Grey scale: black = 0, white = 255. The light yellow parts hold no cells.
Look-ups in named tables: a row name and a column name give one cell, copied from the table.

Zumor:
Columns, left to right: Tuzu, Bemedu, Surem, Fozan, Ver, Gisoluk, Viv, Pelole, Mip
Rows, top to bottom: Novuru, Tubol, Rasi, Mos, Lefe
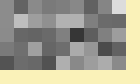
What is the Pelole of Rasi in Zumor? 128
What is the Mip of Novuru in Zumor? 220
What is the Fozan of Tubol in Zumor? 144
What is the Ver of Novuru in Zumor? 126
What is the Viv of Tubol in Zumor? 127
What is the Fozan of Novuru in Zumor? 122
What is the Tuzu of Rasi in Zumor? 139
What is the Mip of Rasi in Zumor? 157
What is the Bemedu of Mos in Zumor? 111
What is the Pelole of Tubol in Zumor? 107
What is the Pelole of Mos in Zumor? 75
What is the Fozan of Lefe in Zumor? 82
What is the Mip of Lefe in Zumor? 138

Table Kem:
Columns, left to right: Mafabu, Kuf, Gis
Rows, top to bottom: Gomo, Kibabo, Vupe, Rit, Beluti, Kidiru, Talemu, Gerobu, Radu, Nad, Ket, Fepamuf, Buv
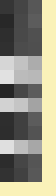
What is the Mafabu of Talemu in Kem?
37
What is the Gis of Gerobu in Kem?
163
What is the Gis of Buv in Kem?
88
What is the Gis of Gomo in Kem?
87
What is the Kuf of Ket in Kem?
190
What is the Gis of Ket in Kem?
167
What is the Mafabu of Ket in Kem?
223
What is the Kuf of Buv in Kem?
65
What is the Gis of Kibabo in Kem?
92
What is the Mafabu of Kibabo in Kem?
40
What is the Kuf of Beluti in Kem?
194
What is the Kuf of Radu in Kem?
64
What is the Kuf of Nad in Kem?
64
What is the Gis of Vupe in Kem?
80
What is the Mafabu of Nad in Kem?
45
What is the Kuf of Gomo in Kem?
69
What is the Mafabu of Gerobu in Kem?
210
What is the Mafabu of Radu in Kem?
46
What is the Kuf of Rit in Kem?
76
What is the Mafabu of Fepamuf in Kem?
44
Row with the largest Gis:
Kidiru

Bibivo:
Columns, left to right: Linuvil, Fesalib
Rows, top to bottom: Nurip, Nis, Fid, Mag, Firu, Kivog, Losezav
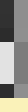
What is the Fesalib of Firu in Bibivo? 124
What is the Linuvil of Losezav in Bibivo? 46
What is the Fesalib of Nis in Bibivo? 142
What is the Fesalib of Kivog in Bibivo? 124
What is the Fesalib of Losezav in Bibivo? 143
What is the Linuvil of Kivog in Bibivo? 227
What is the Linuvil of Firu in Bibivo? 226
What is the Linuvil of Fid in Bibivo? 44
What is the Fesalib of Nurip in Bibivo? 142
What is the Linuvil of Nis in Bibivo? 49
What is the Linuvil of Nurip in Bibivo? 50
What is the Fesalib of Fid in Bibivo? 143
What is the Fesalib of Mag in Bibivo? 124

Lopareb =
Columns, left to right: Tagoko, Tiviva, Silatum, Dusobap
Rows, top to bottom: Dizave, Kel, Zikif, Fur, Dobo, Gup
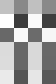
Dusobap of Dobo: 104
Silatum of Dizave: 192
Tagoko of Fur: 219
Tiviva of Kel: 60
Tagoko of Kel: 254
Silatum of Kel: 250
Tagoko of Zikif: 104
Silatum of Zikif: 107
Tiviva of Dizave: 136
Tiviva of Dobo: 103
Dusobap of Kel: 63
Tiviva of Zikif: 249
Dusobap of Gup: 88
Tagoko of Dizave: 193
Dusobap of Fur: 105
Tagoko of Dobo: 220
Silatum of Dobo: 217
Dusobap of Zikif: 246
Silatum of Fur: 217
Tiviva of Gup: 85
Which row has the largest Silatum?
Kel

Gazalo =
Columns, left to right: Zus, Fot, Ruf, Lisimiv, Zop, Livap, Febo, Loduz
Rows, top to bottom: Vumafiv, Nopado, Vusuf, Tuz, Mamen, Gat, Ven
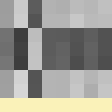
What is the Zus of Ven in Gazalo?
160
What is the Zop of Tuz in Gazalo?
98
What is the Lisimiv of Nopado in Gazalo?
181
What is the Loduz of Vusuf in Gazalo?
82
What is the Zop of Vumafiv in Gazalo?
175
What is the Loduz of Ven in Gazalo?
197
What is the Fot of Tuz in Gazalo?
65
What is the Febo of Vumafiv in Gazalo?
183

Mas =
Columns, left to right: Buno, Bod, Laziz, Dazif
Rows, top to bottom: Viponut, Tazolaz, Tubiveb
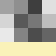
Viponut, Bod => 143
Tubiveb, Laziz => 76
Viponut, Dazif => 224
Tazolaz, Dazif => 190
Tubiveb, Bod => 132
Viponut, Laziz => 62

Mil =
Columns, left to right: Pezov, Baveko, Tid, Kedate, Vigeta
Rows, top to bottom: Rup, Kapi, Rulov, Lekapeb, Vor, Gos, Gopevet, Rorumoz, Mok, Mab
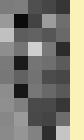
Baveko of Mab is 149
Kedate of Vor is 111
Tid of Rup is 79
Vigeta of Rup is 54
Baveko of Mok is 154
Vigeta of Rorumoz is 55
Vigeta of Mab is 197
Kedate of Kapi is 156
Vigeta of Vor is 91
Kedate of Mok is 68
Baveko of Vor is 26
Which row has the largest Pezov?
Rulov

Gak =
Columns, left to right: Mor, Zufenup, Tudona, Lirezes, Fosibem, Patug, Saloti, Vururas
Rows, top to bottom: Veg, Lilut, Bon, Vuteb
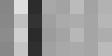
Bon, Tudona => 43
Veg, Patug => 187
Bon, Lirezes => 156
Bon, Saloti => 165
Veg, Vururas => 178
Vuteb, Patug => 170
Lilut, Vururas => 182
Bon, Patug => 183
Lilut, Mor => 136

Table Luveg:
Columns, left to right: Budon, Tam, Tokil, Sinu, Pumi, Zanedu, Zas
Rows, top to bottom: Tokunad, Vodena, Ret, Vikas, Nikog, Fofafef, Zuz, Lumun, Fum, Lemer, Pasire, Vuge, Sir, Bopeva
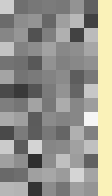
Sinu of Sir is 167
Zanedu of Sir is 213
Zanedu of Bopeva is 159
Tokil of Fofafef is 122
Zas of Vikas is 166
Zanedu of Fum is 135
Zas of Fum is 245

